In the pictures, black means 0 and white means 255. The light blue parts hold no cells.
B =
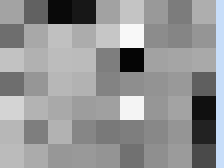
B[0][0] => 163
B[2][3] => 187
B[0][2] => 9
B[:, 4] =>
[162, 198, 126, 131, 160, 121, 148]
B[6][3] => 153
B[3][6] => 147
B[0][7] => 124
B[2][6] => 162
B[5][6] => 136
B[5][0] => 183
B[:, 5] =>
[196, 248, 5, 142, 244, 126, 113]
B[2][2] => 188
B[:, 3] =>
[23, 172, 187, 178, 157, 134, 153]
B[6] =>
[187, 171, 151, 153, 148, 113, 143, 155, 74]
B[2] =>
[194, 177, 188, 187, 126, 5, 162, 165, 169]
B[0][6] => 153
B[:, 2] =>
[9, 192, 188, 183, 169, 178, 151]

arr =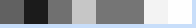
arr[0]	97
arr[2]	112
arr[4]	117

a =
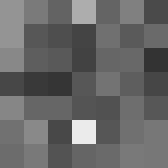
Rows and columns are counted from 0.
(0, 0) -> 148
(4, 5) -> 110
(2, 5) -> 104
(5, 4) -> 86
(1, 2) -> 78
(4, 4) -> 81
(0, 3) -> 173
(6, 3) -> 101
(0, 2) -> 99
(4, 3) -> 84
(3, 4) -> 115
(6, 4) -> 106

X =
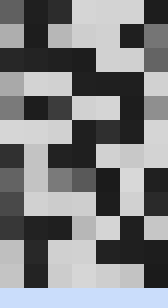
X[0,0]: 96
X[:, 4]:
[211, 210, 210, 31, 212, 47, 209, 27, 29, 212, 33, 206]
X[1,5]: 31
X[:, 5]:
[211, 31, 208, 31, 29, 30, 200, 215, 209, 30, 30, 194]
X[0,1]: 31
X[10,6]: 29
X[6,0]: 48
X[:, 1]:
[31, 29, 36, 211, 29, 212, 195, 194, 210, 33, 41, 36]
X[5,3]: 30
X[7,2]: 121
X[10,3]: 210
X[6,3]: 30
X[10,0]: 191
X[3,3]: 32
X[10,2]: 208
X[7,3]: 89
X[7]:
[99, 194, 121, 89, 27, 215, 32]
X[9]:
[55, 33, 30, 183, 212, 30, 198]
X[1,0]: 174
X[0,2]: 43

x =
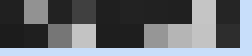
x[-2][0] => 32
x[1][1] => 31
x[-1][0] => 28
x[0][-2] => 197
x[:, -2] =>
[197, 195]

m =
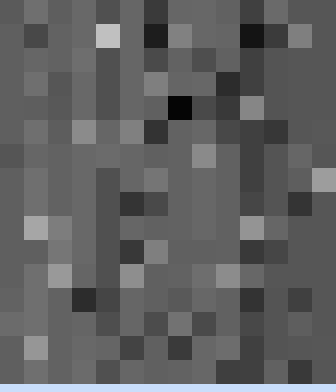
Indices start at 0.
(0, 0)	90
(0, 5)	102
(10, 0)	95
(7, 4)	80
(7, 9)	97
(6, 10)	64
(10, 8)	96
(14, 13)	87
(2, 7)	98
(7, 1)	111
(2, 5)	102
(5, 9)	72
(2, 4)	80
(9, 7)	98
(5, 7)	98
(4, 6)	96
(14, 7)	58
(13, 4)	78
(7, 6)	117
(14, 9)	109
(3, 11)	84
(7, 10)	64
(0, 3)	104
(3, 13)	86
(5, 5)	128
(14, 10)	64
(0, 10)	64
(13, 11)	84
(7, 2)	98
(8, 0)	95
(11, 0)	95
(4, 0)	95
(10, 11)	70
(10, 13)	86
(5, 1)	111
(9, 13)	86
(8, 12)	52

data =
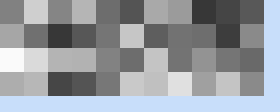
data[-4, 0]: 129
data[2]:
[250, 218, 180, 178, 130, 109, 196, 115, 147, 117, 105]
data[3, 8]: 160
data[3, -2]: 196
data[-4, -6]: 84
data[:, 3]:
[181, 87, 178, 84]
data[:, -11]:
[129, 166, 250, 173]
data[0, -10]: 207
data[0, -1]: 88

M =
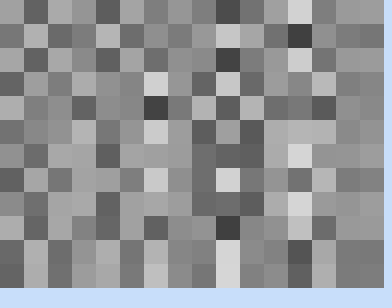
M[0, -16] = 161
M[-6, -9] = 156
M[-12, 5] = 164
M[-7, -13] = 180
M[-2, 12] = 84
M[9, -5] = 145
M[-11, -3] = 144
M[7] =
[97, 166, 118, 163, 159, 126, 201, 143, 110, 210, 119, 148, 114, 182, 124, 130]
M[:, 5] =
[164, 109, 164, 133, 135, 149, 164, 126, 161, 161, 117, 121]
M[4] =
[174, 127, 142, 99, 141, 135, 67, 121, 179, 93, 180, 110, 120, 90, 144, 137]
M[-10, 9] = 67
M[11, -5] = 140
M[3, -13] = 172
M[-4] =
[139, 111, 165, 169, 98, 161, 167, 157, 105, 109, 93, 172, 213, 154, 149, 157]
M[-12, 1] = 98
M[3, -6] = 105
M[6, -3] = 148
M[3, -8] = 100
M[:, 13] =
[126, 144, 116, 185, 90, 179, 148, 182, 154, 108, 168, 175]
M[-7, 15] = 147
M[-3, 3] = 130
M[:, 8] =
[126, 152, 138, 100, 179, 93, 110, 110, 105, 147, 129, 118]
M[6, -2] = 149
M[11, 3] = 156
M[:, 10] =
[114, 166, 124, 105, 180, 89, 95, 119, 93, 135, 139, 129]
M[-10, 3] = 138
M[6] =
[145, 108, 168, 165, 95, 164, 160, 156, 110, 99, 95, 171, 213, 148, 149, 157]
